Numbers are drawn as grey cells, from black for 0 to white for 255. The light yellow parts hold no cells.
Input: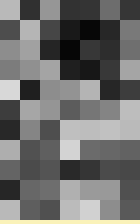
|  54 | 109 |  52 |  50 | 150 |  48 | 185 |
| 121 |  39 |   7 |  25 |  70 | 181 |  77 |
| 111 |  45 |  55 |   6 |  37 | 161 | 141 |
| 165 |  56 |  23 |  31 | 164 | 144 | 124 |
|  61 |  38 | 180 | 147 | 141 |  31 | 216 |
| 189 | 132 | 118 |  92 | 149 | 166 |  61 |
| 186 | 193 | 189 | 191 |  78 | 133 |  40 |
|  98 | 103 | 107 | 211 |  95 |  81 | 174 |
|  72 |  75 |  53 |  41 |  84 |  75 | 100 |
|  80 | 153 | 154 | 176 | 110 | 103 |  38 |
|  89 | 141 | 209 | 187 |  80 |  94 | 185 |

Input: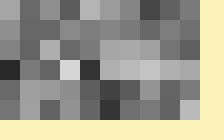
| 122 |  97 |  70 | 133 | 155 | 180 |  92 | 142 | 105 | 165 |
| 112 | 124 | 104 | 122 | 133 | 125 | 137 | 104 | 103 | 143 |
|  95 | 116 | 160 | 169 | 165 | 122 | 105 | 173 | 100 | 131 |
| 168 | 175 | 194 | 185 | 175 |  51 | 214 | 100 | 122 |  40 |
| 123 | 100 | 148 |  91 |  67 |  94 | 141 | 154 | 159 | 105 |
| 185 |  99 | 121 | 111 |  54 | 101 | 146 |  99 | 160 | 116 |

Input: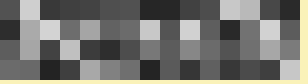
|  42 |  72 | 185 | 200 |  77 |  65 |  39 |  38 |  81 |  79 |  67 |  64 |  57 | 207 |  82 |
|  92 | 210 | 114 |  41 |  94 | 209 |  84 | 200 | 107 |  98 | 165 | 109 | 211 | 170 |  45 |
| 123 | 167 | 112 |  83 | 107 | 135 |  92 | 120 |  77 |  46 |  60 | 192 |  66 | 166 |  93 |
| 199 |  63 |  75 |  56 |  96 |  54 |  90 |  36 | 111 | 129 | 168 |  63 |  35 | 105 | 107 |

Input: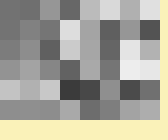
| 224 | 176 | 217 | 187 | 103 | 150 | 111 | 114 |
|  83 | 150 |  95 | 164 | 221 | 117 | 129 | 115 |
| 178 | 228 | 101 | 166 | 203 |  96 | 141 | 124 |
| 231 | 237 | 117 | 169 |  98 | 134 | 163 | 147 |
| 112 |  75 | 143 |  72 |  59 | 200 | 177 | 195 |
| 173 | 163 | 126 | 109 | 169 | 141 | 143 | 142 |

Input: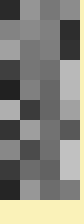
| 140 | 120 | 149 |  42 |
|  45 | 128 | 138 | 131 |
|  50 | 126 | 119 | 161 |
| 185 | 112 | 118 |  63 |
| 184 | 103 | 128 |  33 |
| 161 | 102 |  59 | 175 |
|  88 | 114 | 158 |  52 |
| 193 | 111 |  75 | 136 |
| 193 |  98 | 108 |  58 |
| 123 | 109 | 151 |  37 |

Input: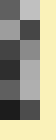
| 192 |  96 |
|  70 | 157 |
| 138 |  68 |
| 173 |  46 |
| 175 |  95 |
|  76 |  28 |

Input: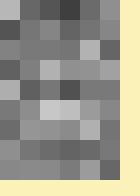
| 143 | 107 |  63 |  85 | 103 | 183 |
| 134 | 116 | 100 | 133 | 118 |  84 |
| 101 | 178 | 117 | 121 | 121 | 130 |
| 161 | 146 | 144 | 177 | 127 |  97 |
| 121 | 121 |  81 | 119 |  96 | 174 |
| 135 | 155 | 190 | 199 | 141 | 121 |
| 116 | 176 | 139 | 146 | 149 | 108 |
| 120 | 106 | 100 | 108 | 118 | 143 |
| 103 | 155 | 123 | 137 | 138 | 136 |
